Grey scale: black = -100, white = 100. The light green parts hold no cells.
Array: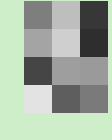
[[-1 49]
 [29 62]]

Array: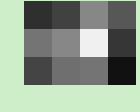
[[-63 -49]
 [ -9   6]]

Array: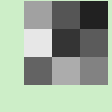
[[ 26 -33]
 [ 81 -59]]

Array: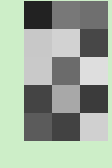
[[-73  -6]
 [ 57  65]]

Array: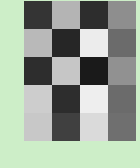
[[-59  41]
 [ 45 -70]]

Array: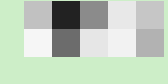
[[ 51 -73]
 [ 93 -15]]
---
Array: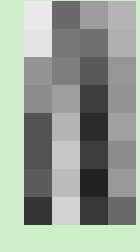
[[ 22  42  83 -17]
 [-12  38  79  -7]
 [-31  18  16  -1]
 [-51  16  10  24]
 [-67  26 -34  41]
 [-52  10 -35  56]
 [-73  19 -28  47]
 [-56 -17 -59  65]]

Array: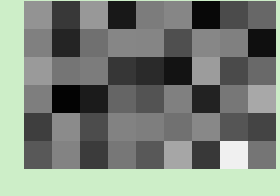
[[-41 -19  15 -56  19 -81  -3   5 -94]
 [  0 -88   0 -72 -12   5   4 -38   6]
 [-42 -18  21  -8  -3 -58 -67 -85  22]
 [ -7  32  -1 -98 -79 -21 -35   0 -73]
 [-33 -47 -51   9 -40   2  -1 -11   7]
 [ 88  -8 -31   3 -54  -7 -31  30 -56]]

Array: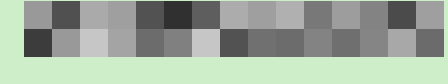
[[-41  25  20 -37  33  25 -36 -62 -26  35  25  38  -6  23   3]
 [ 32 -16 -53  20  55  29 -15   0  55 -36 -12 -15   3 -13   4]]

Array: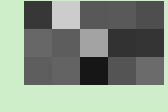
[[-30 -39 -57  60 -31]
 [-61 -59 -19 -27  28]
 [-34 -16 -26 -22 -83]]

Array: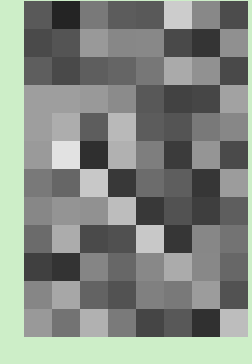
[[  7 -40 -30 -72  -5 -28 -30  60]
 [-59  13 -42 -34  20   6   7 -43]
 [ 14 -43 -26 -43 -26 -21  -7  33]
 [-45  27  24  24  20   9 -31 -48]
 [ -5   6  24  36 -27  45 -28 -34]
 [ 17 -42  21  77 -63  39  -1 -54]
 [-58  22  -5 -20  57 -56 -15 -26]
 [-51 -26   6  16  14  48 -56 -36]
 [  6 -10 -16  35 -42 -37  57 -58]
 [  7 -19 -50 -60   4 -19   7  34]
 [ 22 -36   5  31 -22 -36   0  -5]
 [-62  48  20 -10  39  -4 -46 -31]]

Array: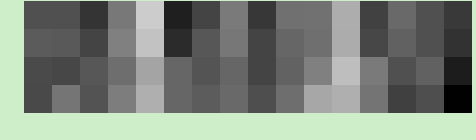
[[-37 -55 -37 -37 -59  -6  60 -76 -47  -4 -57 -12 -11  36 -49 -18]
 [-37 -61 -29 -30 -47   0  52 -66 -32  -7 -47 -20 -13  35 -44 -24]
 [-24 -78 -42 -44 -32 -14  29 -20 -34 -20 -47 -23   0  49  -4 -37]
 [-39 -99 -43  -8 -35  -2  37 -20 -28 -18 -39 -14  31  37  -9 -50]]

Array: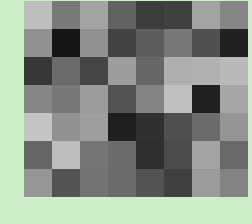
[[ 28   5  49  -5  29 -23 -53 -50]
 [-37 -75  13 -83  14 -48 -27  -7]
 [ 39  45 -57 -16 -46  23 -20  37]
 [-75  30   4  -7  22 -35   3  50]
 [-16  17  54  14  24 -76 -62 -37]
 [ 28 -18 -20  48  -8 -16 -63 -41]
 [ 22   3  18 -35 -10 -16 -35 -50]]

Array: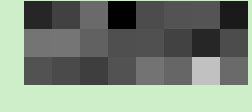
[[-34 -80 -70 -49 -17 -99 -40 -35]
 [-70 -40  -9  -8 -24 -38 -37 -48]
 [ 51 -17 -36 -42 -51 -36 -10 -20]]
